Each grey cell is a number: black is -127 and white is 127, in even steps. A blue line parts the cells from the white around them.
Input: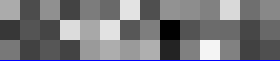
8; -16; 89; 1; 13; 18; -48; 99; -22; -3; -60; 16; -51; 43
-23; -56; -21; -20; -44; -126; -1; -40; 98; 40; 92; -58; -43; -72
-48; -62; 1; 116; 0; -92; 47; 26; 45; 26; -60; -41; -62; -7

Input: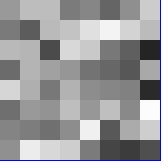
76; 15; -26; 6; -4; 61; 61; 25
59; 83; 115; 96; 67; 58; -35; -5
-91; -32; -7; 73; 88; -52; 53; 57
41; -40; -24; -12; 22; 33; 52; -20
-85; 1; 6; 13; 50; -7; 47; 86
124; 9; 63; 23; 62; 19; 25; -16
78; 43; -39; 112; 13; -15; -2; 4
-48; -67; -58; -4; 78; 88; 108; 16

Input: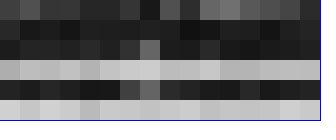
-84; -58; -49; -39; -15; -25; -82; -47; -103; -74; -89; -89; -73; -74; -47; -64
-91; -96; -107; -97; -96; -106; -110; -97; -95; -98; -97; -96; -106; -99; -103; -87
-95; -99; -101; -105; -102; -86; -100; -99; -26; -78; -95; -86; -94; -91; -91; -99
60; 61; 59; 52; 52; 71; 62; 60; 76; 74; 67; 51; 65; 57; 61; 46
-92; -96; -102; -87; -102; -100; -92; -84; -27; -63; -103; -104; -96; -89; -99; -92
73; 79; 69; 67; 69; 64; 76; 72; 66; 71; 73; 58; 75; 81; 70; 80

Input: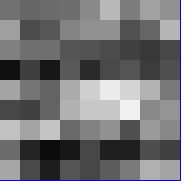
17; 33; -2; 57; 9; -17; -19; -25; -14
53; -26; -46; 17; 16; 3; -41; -51; 31
-56; -71; -63; -52; -44; -43; -16; -16; 0
-48; -67; -43; -54; -85; -39; -104; -64; -111
-7; 51; 85; 107; 79; 44; -28; -10; 36
20; 9; 113; 71; 71; 49; -28; -62; -55
8; 26; -47; 17; 2; -22; 68; 35; 65
-63; -49; -97; -96; -56; -104; -116; -91; -19
36; 48; -5; -34; -56; -43; -98; -54; 38

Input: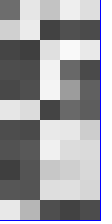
94; 110; 67; 102; -18
-52; -47; -61; 107; 80
105; 121; 96; -64; -58
-53; -23; 114; -52; -50
-31; 28; 116; -48; -55
-34; -22; -59; 92; 102
77; 103; 105; -53; -50
90; 92; 112; -39; -45
88; 79; 71; -43; -64
86; 95; 94; -43; -41
-51; -61; -49; 54; 104

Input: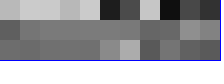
-77; -55; -112; 70; -52; -98; 75; 56; 74; 75; 57
2; 15; -23; -25; -6; -4; -4; -5; -5; -10; -32
-37; -30; -11; -38; 44; 10; -15; -14; -15; -20; -18
